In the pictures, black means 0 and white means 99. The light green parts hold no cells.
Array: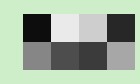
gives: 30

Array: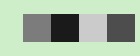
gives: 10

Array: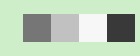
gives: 75

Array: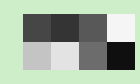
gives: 88

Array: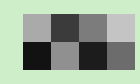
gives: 56

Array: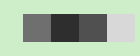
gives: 18
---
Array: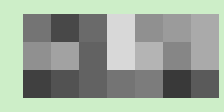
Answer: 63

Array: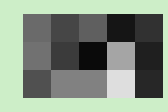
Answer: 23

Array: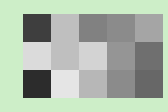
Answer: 74

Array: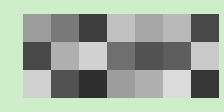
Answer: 68

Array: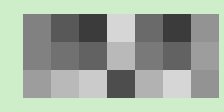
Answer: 44

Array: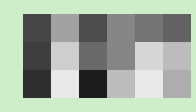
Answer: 80

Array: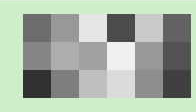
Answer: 67

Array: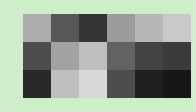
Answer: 63
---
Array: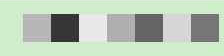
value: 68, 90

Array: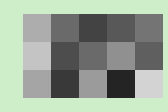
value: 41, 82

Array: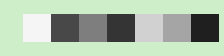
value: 20, 95

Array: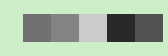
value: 79, 79

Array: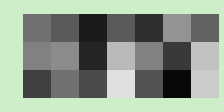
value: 72, 87

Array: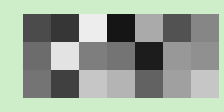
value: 45, 92

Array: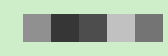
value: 30, 75
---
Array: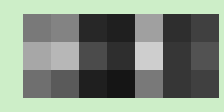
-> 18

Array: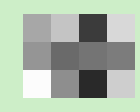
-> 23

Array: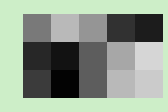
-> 19

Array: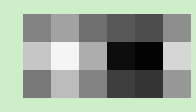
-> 30

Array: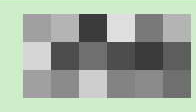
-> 47

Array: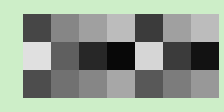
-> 62

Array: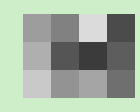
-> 85

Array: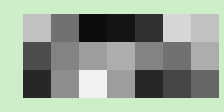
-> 83

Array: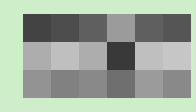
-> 37
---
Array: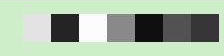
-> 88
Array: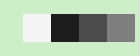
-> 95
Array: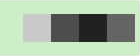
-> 78
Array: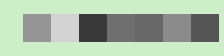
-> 58
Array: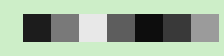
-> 11
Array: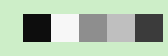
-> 5
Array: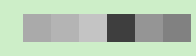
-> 66
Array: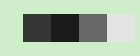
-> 21
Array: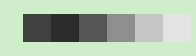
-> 25
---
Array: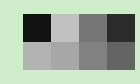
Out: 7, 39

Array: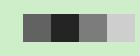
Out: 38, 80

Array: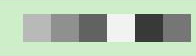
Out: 72, 46

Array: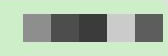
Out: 55, 36

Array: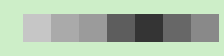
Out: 77, 53

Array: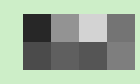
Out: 15, 49

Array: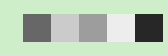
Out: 40, 15
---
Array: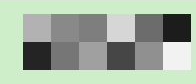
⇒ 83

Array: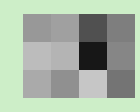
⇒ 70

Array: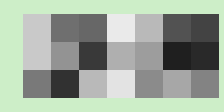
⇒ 61

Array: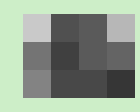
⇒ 25

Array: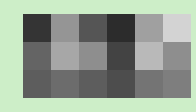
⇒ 26

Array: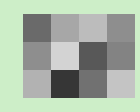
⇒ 82

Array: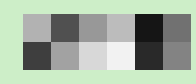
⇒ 73

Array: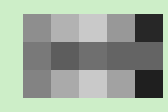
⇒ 43
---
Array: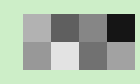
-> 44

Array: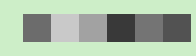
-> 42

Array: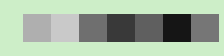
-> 37

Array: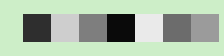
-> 42

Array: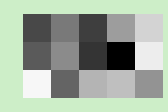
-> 24

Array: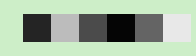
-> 29

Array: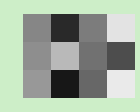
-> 30

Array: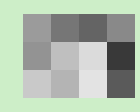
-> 39

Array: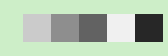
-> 55

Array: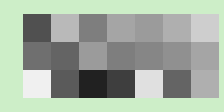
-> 31
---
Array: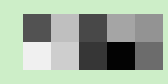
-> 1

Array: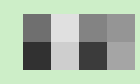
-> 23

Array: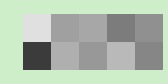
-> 72

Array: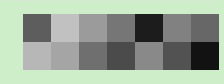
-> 32

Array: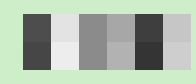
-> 20

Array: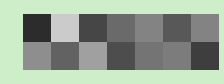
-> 48

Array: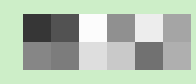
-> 44

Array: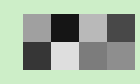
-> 48

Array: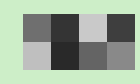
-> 39

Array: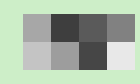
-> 27
